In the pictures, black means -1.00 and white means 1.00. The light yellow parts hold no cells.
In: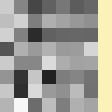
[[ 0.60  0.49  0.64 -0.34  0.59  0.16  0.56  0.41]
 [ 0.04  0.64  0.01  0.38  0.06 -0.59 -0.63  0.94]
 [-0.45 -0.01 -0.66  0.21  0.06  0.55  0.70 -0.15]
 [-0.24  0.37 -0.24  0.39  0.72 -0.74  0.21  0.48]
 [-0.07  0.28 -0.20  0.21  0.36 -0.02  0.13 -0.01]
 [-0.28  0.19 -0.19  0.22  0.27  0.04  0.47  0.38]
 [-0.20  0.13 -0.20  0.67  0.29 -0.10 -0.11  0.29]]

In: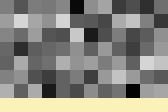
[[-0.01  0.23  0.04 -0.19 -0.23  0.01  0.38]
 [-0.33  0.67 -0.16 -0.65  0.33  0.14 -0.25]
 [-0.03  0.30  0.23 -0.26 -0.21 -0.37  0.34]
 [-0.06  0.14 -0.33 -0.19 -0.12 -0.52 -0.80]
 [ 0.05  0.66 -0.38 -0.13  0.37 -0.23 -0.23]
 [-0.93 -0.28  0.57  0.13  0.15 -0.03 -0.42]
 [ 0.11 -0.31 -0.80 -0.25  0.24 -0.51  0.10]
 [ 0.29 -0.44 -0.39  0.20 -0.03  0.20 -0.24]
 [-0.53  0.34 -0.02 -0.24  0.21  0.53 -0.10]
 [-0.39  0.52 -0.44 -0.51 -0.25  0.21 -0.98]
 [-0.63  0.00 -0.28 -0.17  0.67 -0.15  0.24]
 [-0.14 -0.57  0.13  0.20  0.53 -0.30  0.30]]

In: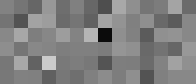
[[ 0.02 -0.09  0.07  0.11 -0.07 -0.06]
 [-0.08 -0.35  0.31 -0.08  0.32  0.01]
 [-0.20  0.28 -0.01  0.07 -0.23  0.00]
 [ 0.19  0.23  0.06  0.04  0.59 -0.25]
 [-0.14 -0.16  0.23 -0.01 -0.05 -0.07]
 [ 0.00 -0.08  0.03  0.00 -0.02 -0.13]
 [-0.19 -0.24  0.42  0.00 -0.06  0.00]
 [-0.39  0.28 -0.91 -0.03 -0.34  0.10]
 [ 0.32  0.15  0.12  0.17 -0.01 -0.02]
 [ 0.12  0.00  0.01  0.13 -0.02  0.12]
 [-0.08  0.12 -0.29 -0.18 -0.16 -0.35]
 [-0.03 -0.18  0.13 -0.10  0.02  0.00]
 [ 0.29 -0.29  0.15 -0.20  0.27  0.07]
 [-0.16  0.07  0.07  0.19  0.13  0.07]]

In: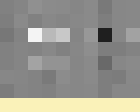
[[ 0.01 -0.01 -0.07  0.01  0.01  0.06 -0.03]
 [ 0.04  0.08  0.03  0.04  0.04  0.05  0.04]
 [ 0.13  0.01  0.91  0.03  0.28  0.03  0.03]
 [ 0.09  0.07  0.45  0.07  0.15 -0.04  0.01]
 [ 0.08  0.04  0.57  0.01  0.15  0.10  0.07]
 [ 0.05  0.07  0.04  0.06  0.05  0.06  0.06]
 [ 0.08  0.08  0.19  0.11  0.08  0.08  0.07]
 [-0.05 -0.01 -0.76 -0.01 -0.18 -0.01 -0.01]
 [ 0.06  0.06  0.06 -0.01  0.06 -0.03  0.06]
 [ 0.07  0.07  0.27  0.03  0.08  0.07  0.06]]

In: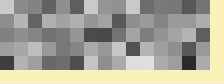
[[ 0.58  0.11  0.01  0.24 -0.51]
 [ 0.08  0.42  0.12  0.31  0.40]
 [ 0.03 -0.22  0.04  0.48  0.25]
 [-0.23  0.37 -0.11  0.20 -0.18]
 [ 0.12  0.27 -0.04 -0.06 -0.14]
 [-0.26  0.37  0.17  0.04 -0.38]
 [ 0.58  0.18 -0.41  0.33  0.54]
 [ 0.17  0.28 -0.42  0.19  0.11]
 [ 0.14 -0.31 -0.10  0.55  0.33]
 [ 0.58  0.11  0.29 -0.36  0.74]
 [-0.15  0.21 -0.01  0.41  0.75]
 [-0.05  0.04  0.16  0.24  0.34]
 [-0.07  0.21  0.29  0.12  0.24]
 [-0.32  0.20  0.41 -0.31 -0.67]
 [-0.08  0.36 -0.26  0.20  0.34]]

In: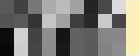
[[-0.30 -0.34 -0.91 -0.94]
 [-0.49 -0.30  0.64  0.61]
 [-0.07 -0.60 -0.48 -0.46]
 [ 0.34  0.54  0.11  0.10]
 [ 0.47  0.26 -0.84 -0.81]
 [ 0.27 -0.51 -0.24 -0.24]
 [-0.72 -0.68 -0.27 -0.29]
 [-0.43  0.58  0.05  0.03]
 [ 0.72 -0.45  0.07  0.10]]

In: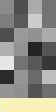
[[ 0.09 -0.02 -0.39  0.38  0.81 -0.67  0.16]
 [-0.38 -0.30  0.20  0.15 -0.10  0.17  0.12]
 [ 0.33  0.61  0.14 -0.72 -0.31 -0.17 -0.35]
 [-0.10 -0.09  0.34 -0.33 -0.58  0.49 -0.13]]

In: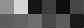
[[ 0.13 -0.27]
 [ 0.67 -0.22]
 [-0.83 -0.13]
 [-0.51 -0.42]
 [-0.89 -0.28]
 [-0.45 -0.79]]

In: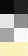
[[-0.92  0.81  0.29]
 [-0.74  0.12  0.95]]
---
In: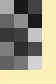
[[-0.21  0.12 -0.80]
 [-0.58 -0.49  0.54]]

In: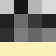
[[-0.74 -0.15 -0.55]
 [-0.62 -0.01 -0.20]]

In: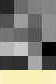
[[-0.35  0.23 -0.21]
 [-0.08 -0.18 -0.33]]

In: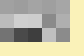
[[ 0.47  0.62  0.61]
 [-0.10 -0.42 -0.51]]

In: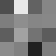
[[-0.01  0.11  0.05]
 [-0.26  0.27 -0.10]]

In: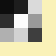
[[-0.64  0.98  0.21]
 [ 0.38  0.65 -0.51]]
